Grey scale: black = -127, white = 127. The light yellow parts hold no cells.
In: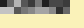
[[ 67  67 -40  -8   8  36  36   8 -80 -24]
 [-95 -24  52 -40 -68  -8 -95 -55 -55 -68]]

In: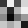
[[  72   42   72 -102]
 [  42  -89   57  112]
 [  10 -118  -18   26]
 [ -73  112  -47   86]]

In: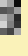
[[  84    0  -75]
 [  69   29 -114]
 [  53   13  -87]
 [ -30  -59   41]
 [ -43  -30   29]]

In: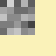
[[ 67  10  10  52  36]
 [ 36  24 -18 -18  -2]
 [ -2  -2  24 -18 -60]
 [-18  52  67  10  24]
 [-47  83 -32  52 -32]]

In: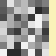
[[114 -85 -85 -14 114 -53  99]
 [ 86 -38 -69  44 -38  58 -69]
 [ 72  44  15 -14  99 114 -14]
 [ 58  86  31  15 114  -1 -38]
 [ -1  86 -69 114  44  15  72]
 [-26  99  31  58  -1 -26  -1]
 [-38  -1  72  58  99 -85 -53]
 [-53  44 -53  15 -69 114  58]]

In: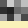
[[ 35 -68  47 -53]
 [-37  76   8  63]
 [-82 -94 -22  -6]]

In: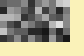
[[  68   -7  -34  -34  -88  -88 -104  -19  -88  -19]
 [  54   54   39  -76  -48   -7   39  -34  -48    9]
 [   9  -48  -76   25   -7  -48  -64   54   95    9]
 [ -34  -19  -19    9  -76   -7   25   -7   68   82]
 [ -76  -48    9  -64    9  -48  -88   25  -64 -104]
 [ -88   25    9  -34  -64   54  -64   -7  -88   -7]]
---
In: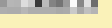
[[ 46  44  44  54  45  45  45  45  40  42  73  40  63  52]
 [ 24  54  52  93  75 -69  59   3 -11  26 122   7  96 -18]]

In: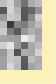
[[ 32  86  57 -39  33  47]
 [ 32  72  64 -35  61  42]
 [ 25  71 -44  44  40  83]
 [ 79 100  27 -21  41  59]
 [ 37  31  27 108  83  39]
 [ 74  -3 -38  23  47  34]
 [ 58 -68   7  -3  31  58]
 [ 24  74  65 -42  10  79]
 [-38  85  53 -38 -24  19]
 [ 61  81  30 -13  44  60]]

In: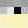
[[  63  101 -118   59]
 [  29   32   41   29]]

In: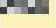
[[-68  82  54   9 -58 -23 -38]
 [ 70 -62 -10 -17  85 -24  -5]]

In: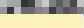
[[ 20 -72  57 -21 -19   1  13 -64 -18 -43 -28  -4]
 [ 60  38  36 -77 -61  39  73  -1 -33  -4 -52  67]]

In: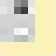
[[ 85  83  65  58  87]
 [ 76  80 114 125  73]
 [ 83  82  79  77  83]
 [ 82  82  84  85  82]
 [102  90 -24 -66 113]
 [ 92  87  22  -3  99]]
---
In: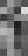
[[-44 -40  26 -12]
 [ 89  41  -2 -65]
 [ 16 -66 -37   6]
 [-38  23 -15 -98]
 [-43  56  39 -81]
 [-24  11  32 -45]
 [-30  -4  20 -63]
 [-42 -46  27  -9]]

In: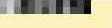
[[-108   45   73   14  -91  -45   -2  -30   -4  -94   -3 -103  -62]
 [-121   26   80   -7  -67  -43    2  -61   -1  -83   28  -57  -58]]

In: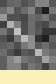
[[-40 -50 -26 -22 -45 -33   3   4]
 [ -9 -18   6 -42 -20   2 -54 -97]
 [-43  24 -47 -46 -55 -18 -28  -9]
 [-19 -63  49  -1 -50 -17 -44 -55]
 [-73 -10 -45  65 -48 -19 -39 -74]
 [-29 -45 -69  -9  57  11 -76 -95]
 [-40 -33 -23 -48  -6  15 -37 -18]
 [-20 -18 -45 -67 -37 -44  56  -5]
 [  1 -32   6  27 -10 -23 -33  34]
 [-18 -33   0   1 -39 -10 -23 -61]]

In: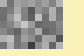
[[ 50  48 -13  33  24  34  14  31   3]
 [ -9 -15  -2  43   3 -39  19   1  48]
 [ -5 -17  22  65   2 -31  64 -15  47]
 [  9  -7   5  38  71  27 -22 -15 -12]
 [  1   9 -10 -27  20   2  43 -27 -15]
 [-43  48  62 -11  32  14 -20  40  34]
 [ 50 -11  48  -9   6 -66  13  46 -25]]

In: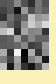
[[ -43  -42  -38    8  -45  -80   -8]
 [ -29  -60  -39 -107   27  -47  -11]
 [  34  -76  -15  -49  -29   67   23]
 [  87    7  -28  -61   18   77   47]
 [ -75   60   88  -84   37    4    9]
 [ -27  -40  -30   29  -37    5  -27]
 [  22  -36  -32  -24    7  -65  -50]
 [  11   43  -81  114 -124   46  -75]
 [-103   -2  -57   37 -113    1   30]
 [  54   62 -103   23  -76 -107  -42]]

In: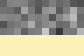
[[-48 -27   1   5   2 -20 -37 -24  -1 -22 -13 -40]
 [-10 -12 -16 -34  35  -7 -42  19  27 -36  -3  44]
 [-23   9   3   5 -26   5  -2   7 -42   6  30  59]
 [-18 -43 -13  -4   6  43  -9   8  20 -21 -16  29]
 [ 51 -10  -5  14 -30  -4   0  70 -22 -71  -5  -8]]

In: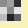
[[-77  11  31]
 [104  92   8]
 [-31  59 -91]]
